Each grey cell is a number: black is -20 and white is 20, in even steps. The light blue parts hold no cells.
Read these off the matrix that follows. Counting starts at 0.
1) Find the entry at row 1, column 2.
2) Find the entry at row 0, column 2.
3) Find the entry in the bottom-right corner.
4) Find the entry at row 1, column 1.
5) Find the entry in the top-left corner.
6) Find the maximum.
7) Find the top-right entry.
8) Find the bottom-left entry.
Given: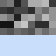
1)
-9
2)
-15
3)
1
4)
-13
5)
-3
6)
11
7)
-11
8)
-5

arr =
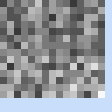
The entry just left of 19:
5
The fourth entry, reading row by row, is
3
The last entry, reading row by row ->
19
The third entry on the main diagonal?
-7
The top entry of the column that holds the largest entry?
-5
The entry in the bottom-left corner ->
5
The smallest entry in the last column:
-9
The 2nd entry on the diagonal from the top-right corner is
-5
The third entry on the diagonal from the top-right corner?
7
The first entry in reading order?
-9
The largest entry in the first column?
9
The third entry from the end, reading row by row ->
-9
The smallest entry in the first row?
-11
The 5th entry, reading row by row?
-1
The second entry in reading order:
1

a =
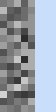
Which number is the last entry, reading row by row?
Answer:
1
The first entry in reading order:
-1
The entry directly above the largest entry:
-3
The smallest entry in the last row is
-3
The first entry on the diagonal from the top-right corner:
5
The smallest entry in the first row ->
-5
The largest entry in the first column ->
13
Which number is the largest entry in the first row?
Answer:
7
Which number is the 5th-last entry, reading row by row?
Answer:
1
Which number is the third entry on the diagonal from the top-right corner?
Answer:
-5
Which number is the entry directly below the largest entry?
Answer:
-7
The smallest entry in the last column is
-9
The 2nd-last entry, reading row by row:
3

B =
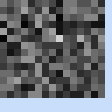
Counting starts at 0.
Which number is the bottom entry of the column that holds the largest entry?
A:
-15
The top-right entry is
-13
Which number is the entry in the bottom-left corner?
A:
-5
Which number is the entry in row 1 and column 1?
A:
-11
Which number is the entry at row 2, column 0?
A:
1
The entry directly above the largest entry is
-17
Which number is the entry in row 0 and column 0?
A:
-1
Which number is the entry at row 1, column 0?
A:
-7
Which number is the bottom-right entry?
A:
-5
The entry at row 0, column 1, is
-7
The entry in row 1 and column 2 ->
-5
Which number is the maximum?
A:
13
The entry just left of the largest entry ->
1
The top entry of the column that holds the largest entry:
-17
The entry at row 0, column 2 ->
-3
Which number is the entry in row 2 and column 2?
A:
-3

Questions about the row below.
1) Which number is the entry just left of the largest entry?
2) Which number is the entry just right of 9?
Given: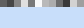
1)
-1
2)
7

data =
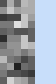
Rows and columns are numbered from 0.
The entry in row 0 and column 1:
7
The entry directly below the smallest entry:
-7
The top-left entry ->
-7
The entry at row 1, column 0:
3
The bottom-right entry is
-3
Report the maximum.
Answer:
15
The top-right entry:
7
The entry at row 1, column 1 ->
11
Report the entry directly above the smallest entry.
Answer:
-3
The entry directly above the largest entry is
-9
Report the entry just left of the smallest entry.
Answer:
5
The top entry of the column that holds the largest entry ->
-3
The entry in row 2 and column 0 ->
-11
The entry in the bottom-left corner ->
-5

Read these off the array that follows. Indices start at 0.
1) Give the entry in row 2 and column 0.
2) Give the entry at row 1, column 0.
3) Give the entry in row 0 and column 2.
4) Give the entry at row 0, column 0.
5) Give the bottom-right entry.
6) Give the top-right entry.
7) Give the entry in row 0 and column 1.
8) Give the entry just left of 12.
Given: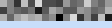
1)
8
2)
-10
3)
-12
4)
8
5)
-16
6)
4
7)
0
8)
-2

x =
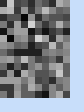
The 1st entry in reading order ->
-13
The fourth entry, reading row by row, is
-7
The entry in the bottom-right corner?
-9
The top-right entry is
3
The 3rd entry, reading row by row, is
-9
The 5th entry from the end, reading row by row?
-13
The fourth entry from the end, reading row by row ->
-17
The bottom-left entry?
-1
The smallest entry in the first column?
-17
